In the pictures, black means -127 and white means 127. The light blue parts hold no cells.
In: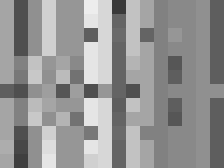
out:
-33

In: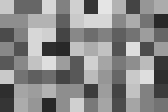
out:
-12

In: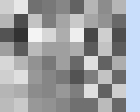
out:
-23

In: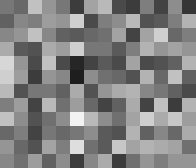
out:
21

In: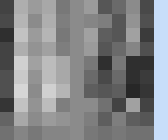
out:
-14

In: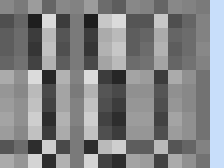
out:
-13

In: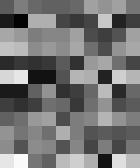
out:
59
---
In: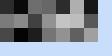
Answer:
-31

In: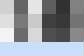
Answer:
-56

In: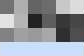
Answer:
-80

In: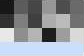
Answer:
29

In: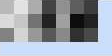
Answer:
-79

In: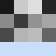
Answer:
60
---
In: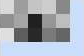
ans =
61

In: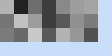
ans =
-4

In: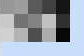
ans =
-79

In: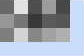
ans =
-42

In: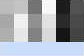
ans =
-53

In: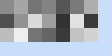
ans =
-69
